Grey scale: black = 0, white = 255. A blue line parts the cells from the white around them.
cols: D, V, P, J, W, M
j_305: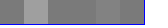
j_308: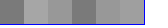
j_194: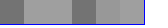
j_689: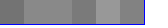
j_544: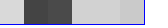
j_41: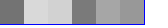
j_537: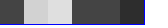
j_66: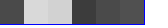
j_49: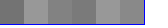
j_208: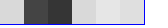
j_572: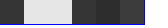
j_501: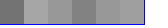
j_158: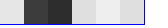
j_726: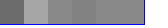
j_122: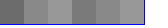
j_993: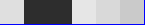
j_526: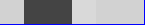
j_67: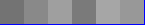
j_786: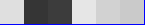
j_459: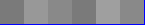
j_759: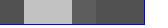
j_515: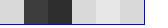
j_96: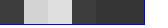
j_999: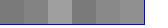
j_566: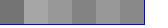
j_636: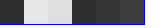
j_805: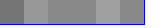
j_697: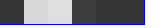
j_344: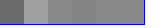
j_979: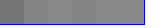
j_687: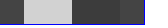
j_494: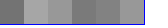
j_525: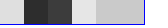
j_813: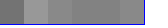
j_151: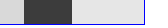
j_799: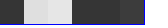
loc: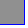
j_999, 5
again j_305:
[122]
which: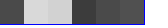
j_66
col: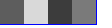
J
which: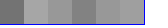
j_501
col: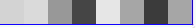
V

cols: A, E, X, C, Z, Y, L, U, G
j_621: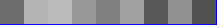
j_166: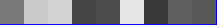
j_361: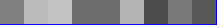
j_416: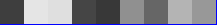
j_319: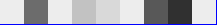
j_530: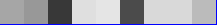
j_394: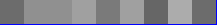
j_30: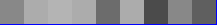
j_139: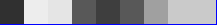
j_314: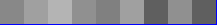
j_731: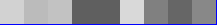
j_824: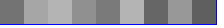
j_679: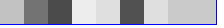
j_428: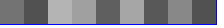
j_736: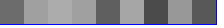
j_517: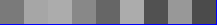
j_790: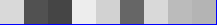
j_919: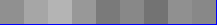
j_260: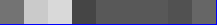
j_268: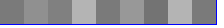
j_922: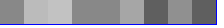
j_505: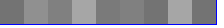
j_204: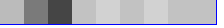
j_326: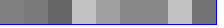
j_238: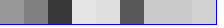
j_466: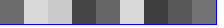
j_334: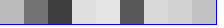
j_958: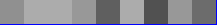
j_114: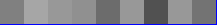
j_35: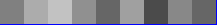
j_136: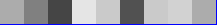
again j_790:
[217]
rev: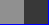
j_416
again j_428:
[81]
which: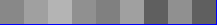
j_314
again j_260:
[88]
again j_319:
[237]
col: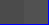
L

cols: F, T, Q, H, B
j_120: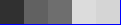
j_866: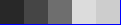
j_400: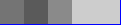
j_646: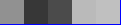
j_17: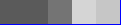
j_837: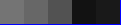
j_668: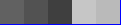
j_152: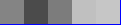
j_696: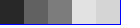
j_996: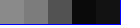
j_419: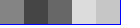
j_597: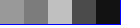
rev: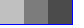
j_152
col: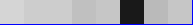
B
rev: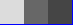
j_419
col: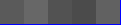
T
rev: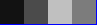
j_597

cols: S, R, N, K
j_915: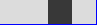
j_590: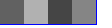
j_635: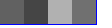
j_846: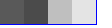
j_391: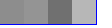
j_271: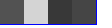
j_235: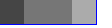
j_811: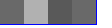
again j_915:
[220]
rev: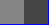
j_590
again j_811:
[105]
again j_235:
[118]
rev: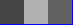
j_590

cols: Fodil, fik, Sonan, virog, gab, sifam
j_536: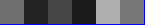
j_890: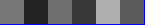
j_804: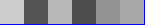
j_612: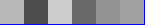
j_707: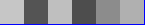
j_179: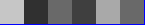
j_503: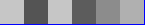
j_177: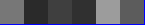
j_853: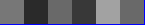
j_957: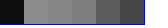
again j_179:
[105]
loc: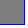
j_957, 3
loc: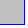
j_707, 2
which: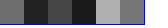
j_536
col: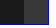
virog
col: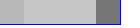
Fodil
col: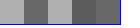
sifam

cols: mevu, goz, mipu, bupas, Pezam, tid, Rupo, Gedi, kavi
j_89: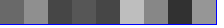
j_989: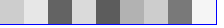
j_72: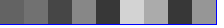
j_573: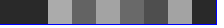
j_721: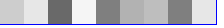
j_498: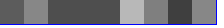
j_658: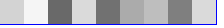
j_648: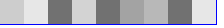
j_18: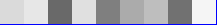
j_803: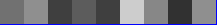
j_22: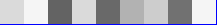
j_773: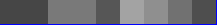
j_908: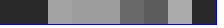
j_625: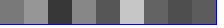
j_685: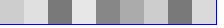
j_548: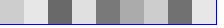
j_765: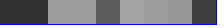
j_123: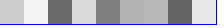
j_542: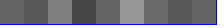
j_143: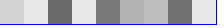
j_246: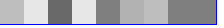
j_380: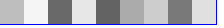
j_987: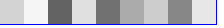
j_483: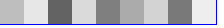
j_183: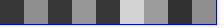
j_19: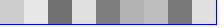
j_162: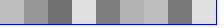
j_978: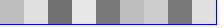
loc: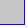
j_625, 5
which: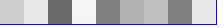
j_721
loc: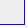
j_483, 8

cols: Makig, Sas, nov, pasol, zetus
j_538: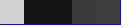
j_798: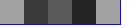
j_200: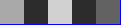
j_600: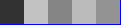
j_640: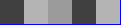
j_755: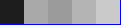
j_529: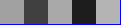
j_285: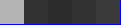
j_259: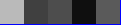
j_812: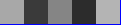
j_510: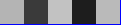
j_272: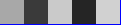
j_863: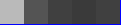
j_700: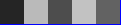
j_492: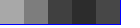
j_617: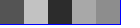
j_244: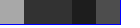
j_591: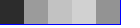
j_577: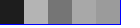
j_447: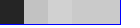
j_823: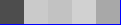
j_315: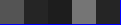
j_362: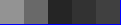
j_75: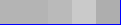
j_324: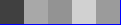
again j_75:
[180]
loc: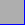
j_75, 4
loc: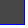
j_492, 4
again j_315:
[37]

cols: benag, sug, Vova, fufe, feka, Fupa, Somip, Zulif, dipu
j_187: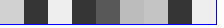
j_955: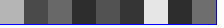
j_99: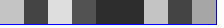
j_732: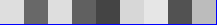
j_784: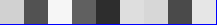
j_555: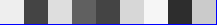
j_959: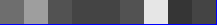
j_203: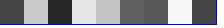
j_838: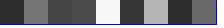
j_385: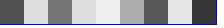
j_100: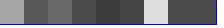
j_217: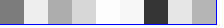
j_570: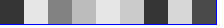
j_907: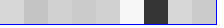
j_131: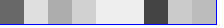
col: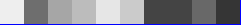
dipu
